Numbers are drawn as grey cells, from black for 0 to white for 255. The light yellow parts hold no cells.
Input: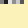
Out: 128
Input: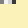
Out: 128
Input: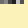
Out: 108
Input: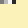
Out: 123
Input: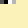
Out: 86
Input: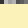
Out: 51
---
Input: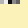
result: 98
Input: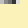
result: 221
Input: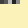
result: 134
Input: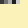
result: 204
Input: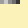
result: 54
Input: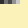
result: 200
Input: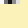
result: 223
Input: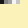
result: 197
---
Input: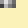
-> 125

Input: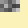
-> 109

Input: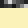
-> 63

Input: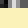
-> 133

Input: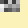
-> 144

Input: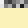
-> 171

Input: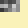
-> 113

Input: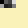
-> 44

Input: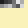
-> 199
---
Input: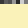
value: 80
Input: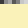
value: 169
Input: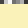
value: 248
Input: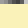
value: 110
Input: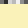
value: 213
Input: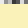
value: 189
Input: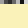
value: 45
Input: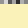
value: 88
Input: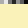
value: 119
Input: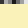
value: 132
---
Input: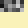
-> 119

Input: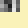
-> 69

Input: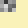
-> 156

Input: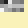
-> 230

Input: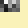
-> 150

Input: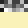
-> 186
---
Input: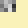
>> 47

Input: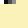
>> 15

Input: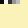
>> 11

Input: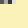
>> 55

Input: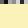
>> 15

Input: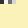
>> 49

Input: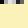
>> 10

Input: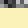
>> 27

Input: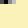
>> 8
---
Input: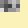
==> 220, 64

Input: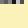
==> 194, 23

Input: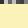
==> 202, 49

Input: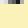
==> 234, 26

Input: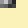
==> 197, 38

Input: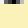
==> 242, 2

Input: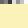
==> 251, 58

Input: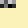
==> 205, 4

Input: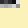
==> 227, 14
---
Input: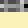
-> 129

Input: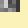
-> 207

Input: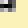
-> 229

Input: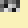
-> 65

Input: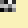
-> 19

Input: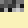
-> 89

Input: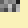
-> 155

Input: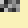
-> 35

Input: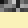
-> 62

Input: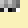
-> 155
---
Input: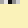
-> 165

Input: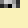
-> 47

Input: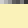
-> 95

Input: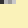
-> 185

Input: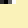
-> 99

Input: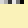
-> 117

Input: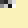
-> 65
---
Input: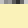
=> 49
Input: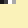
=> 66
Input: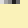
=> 132
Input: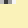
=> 60
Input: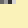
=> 159
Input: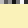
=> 116
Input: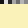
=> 108
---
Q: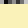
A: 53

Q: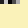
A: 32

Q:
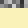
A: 64

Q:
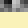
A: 36

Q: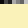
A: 33

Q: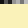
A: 32

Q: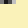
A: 78
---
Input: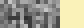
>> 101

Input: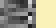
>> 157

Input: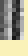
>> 82

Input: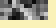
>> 103

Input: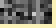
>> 166

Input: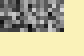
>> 63
